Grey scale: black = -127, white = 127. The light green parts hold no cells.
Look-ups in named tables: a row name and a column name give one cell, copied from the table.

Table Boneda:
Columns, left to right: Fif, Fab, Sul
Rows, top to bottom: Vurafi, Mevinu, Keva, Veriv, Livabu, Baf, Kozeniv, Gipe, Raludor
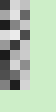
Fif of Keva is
-99
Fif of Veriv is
91
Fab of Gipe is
-19
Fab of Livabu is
-70
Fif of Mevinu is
38
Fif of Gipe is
-48
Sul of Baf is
75
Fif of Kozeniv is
-57
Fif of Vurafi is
-74
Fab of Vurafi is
86
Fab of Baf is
46
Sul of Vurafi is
65
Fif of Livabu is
25
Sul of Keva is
72
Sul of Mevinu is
-25
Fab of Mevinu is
98
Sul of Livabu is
73
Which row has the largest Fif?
Veriv

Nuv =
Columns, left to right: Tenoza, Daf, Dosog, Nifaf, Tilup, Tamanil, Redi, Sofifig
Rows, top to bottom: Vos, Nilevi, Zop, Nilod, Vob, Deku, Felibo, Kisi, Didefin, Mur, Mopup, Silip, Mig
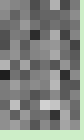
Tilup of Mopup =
81
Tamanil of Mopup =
68
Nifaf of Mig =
-41
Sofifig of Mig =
14
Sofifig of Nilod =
4
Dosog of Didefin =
-2
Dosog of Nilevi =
2
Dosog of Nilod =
-9
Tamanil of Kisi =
43
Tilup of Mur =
-25
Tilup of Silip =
-15
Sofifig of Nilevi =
12
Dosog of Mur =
-10
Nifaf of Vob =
6
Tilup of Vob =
18
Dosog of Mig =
3
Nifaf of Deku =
4
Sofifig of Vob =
-60
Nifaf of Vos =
-50
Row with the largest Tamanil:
Mopup

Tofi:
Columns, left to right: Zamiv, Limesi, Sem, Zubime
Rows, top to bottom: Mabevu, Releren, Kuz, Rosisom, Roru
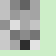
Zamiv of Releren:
65
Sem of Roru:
-82
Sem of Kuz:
40
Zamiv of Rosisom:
75
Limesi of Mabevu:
5
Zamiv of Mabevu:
64
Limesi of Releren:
26
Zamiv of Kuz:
16
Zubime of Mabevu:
36
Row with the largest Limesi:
Kuz

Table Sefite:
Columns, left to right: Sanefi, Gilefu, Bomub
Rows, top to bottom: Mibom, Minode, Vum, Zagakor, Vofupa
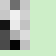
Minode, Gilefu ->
112
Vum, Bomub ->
66
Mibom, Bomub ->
70
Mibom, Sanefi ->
77
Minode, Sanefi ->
71
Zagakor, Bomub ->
92
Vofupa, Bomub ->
64
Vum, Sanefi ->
-108
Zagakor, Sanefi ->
-51
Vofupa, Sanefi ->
-53

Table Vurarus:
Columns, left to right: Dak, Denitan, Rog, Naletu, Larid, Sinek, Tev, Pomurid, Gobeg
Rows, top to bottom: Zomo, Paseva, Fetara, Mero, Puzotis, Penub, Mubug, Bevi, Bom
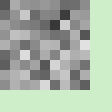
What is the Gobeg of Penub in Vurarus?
57
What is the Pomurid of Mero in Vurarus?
49
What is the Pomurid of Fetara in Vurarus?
7
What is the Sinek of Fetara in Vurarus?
-71
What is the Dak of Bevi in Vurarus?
34
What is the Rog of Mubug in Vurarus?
11
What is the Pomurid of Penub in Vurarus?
47
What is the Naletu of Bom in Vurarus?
40
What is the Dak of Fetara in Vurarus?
32
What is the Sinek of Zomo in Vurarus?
14
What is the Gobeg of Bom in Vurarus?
-32
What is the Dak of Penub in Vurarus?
-22
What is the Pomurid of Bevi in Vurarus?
-26
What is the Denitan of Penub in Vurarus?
10
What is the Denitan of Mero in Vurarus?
64
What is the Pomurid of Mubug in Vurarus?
23
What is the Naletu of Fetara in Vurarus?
-5
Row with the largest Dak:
Puzotis

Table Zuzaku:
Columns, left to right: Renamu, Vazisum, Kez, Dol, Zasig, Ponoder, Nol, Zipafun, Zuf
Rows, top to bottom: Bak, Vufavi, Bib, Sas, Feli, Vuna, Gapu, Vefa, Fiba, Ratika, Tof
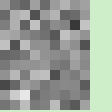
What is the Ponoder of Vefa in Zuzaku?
-48
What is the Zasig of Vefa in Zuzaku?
63
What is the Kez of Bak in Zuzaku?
-27
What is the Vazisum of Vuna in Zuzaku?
-20
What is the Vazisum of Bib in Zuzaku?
48
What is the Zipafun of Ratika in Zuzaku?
5
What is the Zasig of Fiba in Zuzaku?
-7
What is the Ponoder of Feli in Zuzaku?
-20
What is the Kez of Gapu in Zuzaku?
20
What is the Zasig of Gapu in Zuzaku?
24
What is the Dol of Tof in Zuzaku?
-5
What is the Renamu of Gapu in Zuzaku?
-7
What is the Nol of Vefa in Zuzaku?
7
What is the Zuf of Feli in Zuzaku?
-45
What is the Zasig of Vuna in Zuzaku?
18
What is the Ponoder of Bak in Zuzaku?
28
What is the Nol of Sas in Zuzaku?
65
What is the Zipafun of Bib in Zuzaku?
-71
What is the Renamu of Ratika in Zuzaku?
23
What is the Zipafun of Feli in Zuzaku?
15

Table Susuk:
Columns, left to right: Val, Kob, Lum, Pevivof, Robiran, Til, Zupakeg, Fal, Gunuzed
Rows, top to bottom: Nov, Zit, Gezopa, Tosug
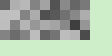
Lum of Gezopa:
53
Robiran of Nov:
35
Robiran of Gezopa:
43
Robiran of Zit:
-47
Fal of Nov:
-25
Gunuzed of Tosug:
-52
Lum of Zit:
3
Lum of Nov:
56
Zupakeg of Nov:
10
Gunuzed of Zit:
45
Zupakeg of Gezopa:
8
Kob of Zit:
64
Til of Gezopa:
36
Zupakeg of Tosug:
61
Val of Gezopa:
62
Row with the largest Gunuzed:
Zit

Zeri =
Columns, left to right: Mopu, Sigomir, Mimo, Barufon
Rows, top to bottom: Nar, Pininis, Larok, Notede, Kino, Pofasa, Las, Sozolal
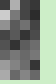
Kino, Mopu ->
-45
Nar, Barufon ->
-72
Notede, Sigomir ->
-38
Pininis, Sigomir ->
-6
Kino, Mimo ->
-34
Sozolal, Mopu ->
42
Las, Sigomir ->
3
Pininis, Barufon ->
-83
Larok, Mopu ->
17
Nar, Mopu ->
-66
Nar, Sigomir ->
47
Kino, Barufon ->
-18
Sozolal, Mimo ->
5
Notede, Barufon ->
-52
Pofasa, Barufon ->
-8

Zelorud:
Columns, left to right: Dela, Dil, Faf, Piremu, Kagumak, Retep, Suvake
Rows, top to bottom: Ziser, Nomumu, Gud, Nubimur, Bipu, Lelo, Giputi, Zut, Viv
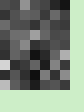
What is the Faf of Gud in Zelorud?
-51
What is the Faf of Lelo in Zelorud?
-46
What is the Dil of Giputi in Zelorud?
-81
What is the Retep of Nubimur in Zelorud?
-54
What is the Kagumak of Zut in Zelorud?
-3
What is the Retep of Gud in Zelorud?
-62
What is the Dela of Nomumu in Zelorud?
-75
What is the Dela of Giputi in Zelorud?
84
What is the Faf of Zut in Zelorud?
-80
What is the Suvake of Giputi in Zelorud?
-70
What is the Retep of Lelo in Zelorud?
-27
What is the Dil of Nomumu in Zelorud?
-46
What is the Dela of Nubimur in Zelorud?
-49
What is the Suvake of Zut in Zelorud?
12
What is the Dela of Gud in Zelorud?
-20
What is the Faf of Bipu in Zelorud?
8
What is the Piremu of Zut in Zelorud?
-112
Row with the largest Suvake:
Lelo

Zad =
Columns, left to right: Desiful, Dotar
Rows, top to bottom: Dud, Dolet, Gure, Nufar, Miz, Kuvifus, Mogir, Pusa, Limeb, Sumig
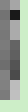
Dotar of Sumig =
64
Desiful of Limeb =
1
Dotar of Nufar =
43
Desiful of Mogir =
-17
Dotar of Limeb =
60
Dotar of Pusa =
-52
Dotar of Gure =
42
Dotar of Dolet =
-102
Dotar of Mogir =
-43
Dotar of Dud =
38
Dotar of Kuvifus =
-31
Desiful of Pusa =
2
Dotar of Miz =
-27
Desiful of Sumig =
-4
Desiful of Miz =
-4
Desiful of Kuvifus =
-10
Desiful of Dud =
5
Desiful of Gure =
-4
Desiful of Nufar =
-7
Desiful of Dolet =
-12

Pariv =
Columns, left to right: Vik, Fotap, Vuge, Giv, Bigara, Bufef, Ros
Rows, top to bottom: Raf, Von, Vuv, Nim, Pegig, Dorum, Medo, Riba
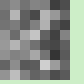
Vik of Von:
-16
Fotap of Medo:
13
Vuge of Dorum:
8
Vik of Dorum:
17
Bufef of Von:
24
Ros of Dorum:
-37
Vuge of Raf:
-12
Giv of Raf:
4
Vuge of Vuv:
-34

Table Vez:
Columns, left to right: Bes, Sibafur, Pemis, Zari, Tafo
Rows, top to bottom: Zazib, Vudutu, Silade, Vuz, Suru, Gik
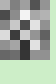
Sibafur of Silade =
72
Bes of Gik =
-24
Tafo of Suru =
0
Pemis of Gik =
-74
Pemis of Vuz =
77
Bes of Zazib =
51
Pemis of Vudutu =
115
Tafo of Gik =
17
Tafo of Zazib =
20
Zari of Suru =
97
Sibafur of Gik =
-18
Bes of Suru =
17
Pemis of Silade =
-51
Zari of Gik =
18
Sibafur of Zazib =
0
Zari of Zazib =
-44
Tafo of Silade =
17
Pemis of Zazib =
31

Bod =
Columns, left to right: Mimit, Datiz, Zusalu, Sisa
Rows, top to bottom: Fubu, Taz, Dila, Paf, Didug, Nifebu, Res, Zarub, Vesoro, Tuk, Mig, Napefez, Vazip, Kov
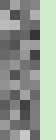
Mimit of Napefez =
-21
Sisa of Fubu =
3
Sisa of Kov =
-30
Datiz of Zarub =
-44
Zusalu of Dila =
-13
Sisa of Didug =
29
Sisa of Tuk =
-24
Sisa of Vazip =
-2
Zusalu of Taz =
-12
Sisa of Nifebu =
-62
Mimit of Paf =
-9

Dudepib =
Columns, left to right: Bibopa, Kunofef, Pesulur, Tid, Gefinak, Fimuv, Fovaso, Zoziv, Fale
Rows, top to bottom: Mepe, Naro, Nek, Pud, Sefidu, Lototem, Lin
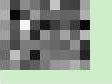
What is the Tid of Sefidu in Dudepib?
-4
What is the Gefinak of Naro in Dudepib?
-24
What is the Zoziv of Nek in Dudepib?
-69
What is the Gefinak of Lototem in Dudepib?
-2
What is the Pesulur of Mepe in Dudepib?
11
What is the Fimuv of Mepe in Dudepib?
68
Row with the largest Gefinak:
Pud

